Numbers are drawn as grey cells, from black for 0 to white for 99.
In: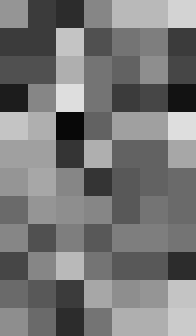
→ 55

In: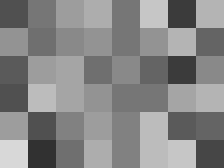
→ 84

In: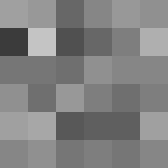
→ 52

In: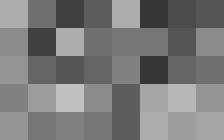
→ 58

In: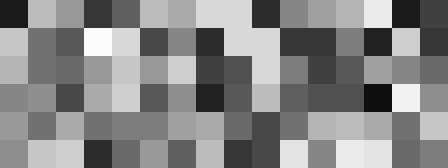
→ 55
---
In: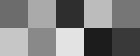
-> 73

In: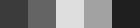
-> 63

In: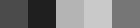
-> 78

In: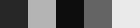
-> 39

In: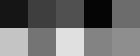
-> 2

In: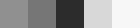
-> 84

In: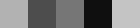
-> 6

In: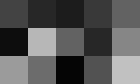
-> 22

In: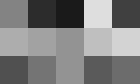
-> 86
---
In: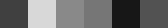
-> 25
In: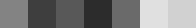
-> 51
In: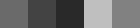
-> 41
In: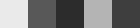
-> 91
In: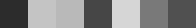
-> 17
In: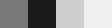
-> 47
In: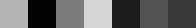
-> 70
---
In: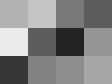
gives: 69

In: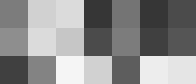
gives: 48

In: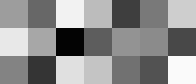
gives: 61

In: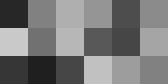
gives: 15

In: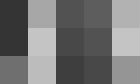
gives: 20

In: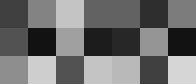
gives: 25
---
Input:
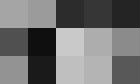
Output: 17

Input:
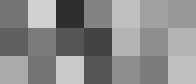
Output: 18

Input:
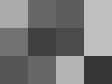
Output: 36

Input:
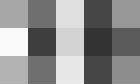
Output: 86

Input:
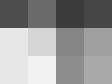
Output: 23

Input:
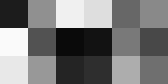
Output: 93

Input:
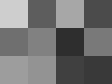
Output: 65

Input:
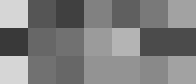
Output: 25
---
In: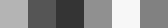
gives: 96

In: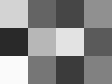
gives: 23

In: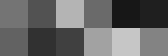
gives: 77

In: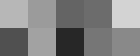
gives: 46

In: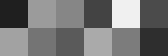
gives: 48

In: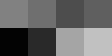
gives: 64

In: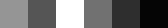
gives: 18
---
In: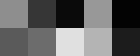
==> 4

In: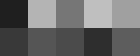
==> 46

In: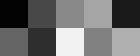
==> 53

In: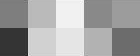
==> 93

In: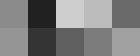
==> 80

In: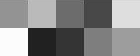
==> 42
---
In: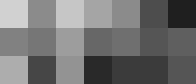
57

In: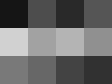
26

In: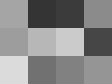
50

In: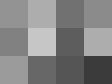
33

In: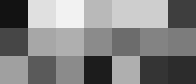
54

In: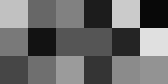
60

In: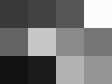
69

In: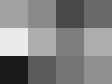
45
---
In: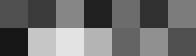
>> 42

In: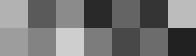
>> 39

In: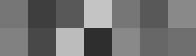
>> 46

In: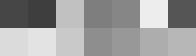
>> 52

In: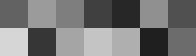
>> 15

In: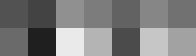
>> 38

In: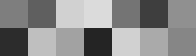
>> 45
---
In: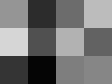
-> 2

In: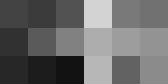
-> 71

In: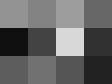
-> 44

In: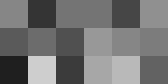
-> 65

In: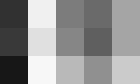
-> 72

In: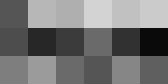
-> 33

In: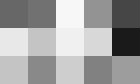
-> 80

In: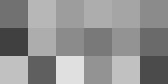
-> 57

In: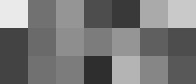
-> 70

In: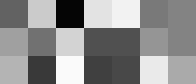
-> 28
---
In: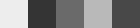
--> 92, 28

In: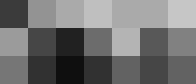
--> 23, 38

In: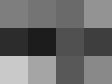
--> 49, 53

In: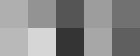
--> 68, 37

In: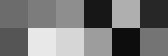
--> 42, 45

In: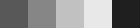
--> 34, 12
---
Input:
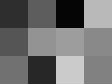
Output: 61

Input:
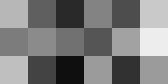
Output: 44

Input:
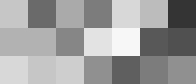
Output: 52

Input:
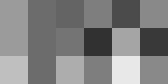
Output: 45

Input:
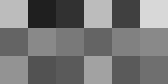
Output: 47

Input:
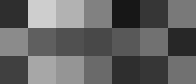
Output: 31

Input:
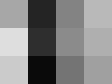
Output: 54

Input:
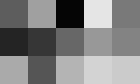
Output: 40
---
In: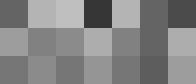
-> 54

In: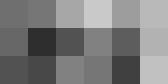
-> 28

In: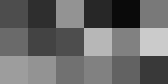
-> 57

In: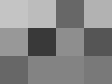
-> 51

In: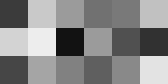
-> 64

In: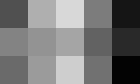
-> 60

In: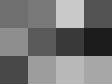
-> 61

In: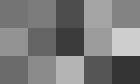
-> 54

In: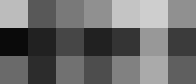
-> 17
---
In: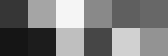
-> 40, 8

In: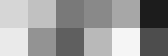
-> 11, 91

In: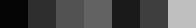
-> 74, 2

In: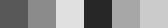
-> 79, 34

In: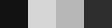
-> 18, 7

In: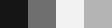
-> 70, 8

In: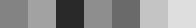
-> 86, 51

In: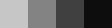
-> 5, 77

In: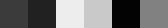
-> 50, 23
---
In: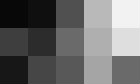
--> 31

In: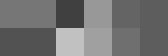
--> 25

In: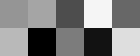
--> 30

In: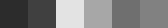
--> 88

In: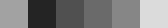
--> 31

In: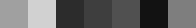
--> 17
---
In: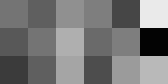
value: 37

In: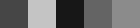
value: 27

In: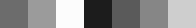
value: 98

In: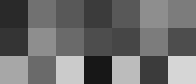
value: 79

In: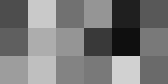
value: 74

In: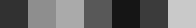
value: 66

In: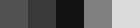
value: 32
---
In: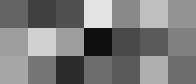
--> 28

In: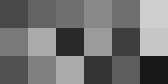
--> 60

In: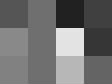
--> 43

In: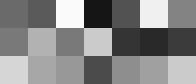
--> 20

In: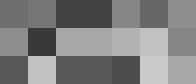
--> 69

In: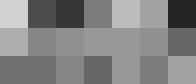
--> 59

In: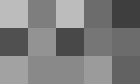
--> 28

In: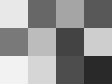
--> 73
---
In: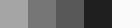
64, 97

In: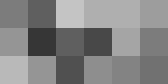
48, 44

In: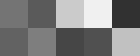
45, 75

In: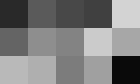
16, 4

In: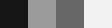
8, 94

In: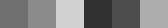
43, 67

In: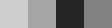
80, 50

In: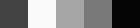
26, 2
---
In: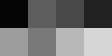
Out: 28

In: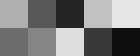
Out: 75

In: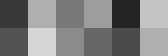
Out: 14

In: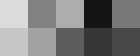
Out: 8

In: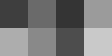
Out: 20

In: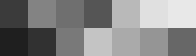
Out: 87

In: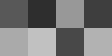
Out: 59
